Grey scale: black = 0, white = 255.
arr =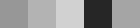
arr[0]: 151
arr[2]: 209
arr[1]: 179

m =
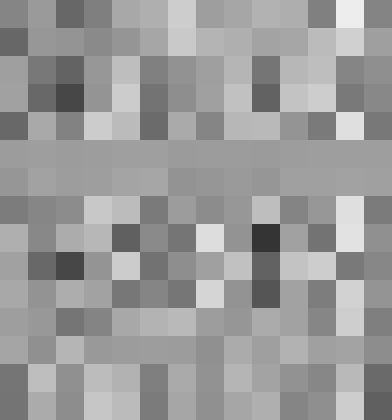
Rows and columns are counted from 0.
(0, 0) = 133
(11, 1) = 152
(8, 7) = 221
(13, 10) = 146
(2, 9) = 117
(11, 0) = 158
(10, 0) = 168
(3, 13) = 136
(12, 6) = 156
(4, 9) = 185
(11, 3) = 132
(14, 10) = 133
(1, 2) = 148
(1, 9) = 163
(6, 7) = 150
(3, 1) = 104
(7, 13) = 123
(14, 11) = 143
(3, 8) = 193
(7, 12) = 223
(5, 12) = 158
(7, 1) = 134
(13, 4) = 178
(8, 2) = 172
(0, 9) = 178
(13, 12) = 185
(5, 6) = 155
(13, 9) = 163
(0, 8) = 166
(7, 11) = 151
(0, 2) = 103
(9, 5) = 114
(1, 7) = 180
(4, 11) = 122
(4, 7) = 133
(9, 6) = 142

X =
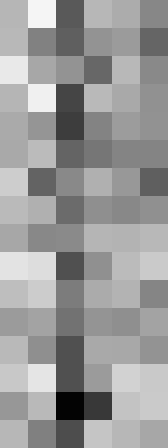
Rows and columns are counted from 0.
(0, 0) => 182
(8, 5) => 184
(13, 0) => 200
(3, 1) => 240
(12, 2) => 80
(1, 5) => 101
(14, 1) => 185
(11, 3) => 148
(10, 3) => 171
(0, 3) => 183
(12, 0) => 185
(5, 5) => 132
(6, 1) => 99
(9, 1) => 221
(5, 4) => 132
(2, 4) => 184
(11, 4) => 143
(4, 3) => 131
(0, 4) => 172
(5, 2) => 100
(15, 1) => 128
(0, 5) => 135
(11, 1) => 163
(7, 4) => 136
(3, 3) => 185
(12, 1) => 143
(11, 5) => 163
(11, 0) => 155
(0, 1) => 245
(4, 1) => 149
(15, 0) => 183
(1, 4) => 155

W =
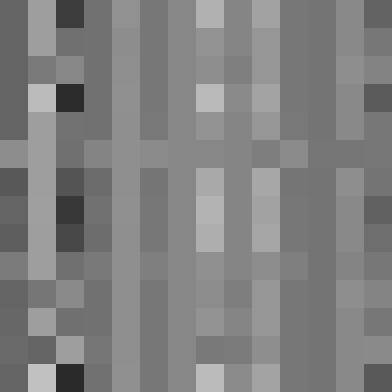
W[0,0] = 100
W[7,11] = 116
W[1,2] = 112
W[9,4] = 143
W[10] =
[100, 118, 138, 113, 143, 119, 135, 140, 126, 150, 119, 116, 142, 132]
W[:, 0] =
[100, 100, 100, 100, 100, 141, 88, 100, 94, 123, 100, 103, 106, 100]
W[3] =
[100, 187, 44, 113, 144, 119, 135, 185, 138, 163, 119, 116, 137, 91]
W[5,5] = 139
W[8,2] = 72
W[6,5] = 117
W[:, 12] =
[137, 137, 142, 137, 137, 118, 142, 137, 137, 132, 142, 137, 137, 137]
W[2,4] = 143
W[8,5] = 119
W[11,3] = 113
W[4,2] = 114
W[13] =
[100, 193, 42, 113, 144, 119, 135, 187, 139, 163, 119, 116, 137, 89]
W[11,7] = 147
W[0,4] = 145
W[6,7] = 169
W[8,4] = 143
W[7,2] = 56
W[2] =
[100, 122, 135, 113, 143, 119, 135, 142, 127, 150, 119, 116, 142, 131]
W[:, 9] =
[162, 150, 150, 163, 150, 126, 167, 162, 165, 140, 150, 150, 142, 163]
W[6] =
[88, 158, 84, 108, 143, 117, 135, 169, 133, 167, 117, 116, 142, 116]
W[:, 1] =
[158, 158, 122, 187, 158, 158, 158, 159, 158, 158, 118, 158, 101, 193]
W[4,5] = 120
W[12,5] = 119
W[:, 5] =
[119, 119, 119, 119, 120, 139, 117, 119, 119, 127, 119, 119, 119, 119]
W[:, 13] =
[99, 119, 131, 91, 119, 119, 116, 97, 110, 119, 132, 119, 138, 89]
